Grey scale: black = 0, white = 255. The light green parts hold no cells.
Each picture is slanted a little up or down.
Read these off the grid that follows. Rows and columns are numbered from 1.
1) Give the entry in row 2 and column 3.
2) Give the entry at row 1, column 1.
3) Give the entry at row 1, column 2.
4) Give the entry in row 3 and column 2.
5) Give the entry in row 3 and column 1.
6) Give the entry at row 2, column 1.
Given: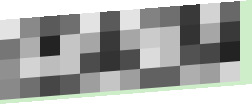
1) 35
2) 227
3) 137
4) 211
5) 144
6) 118

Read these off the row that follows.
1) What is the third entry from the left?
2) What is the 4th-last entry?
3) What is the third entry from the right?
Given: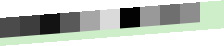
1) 19
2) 3
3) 153
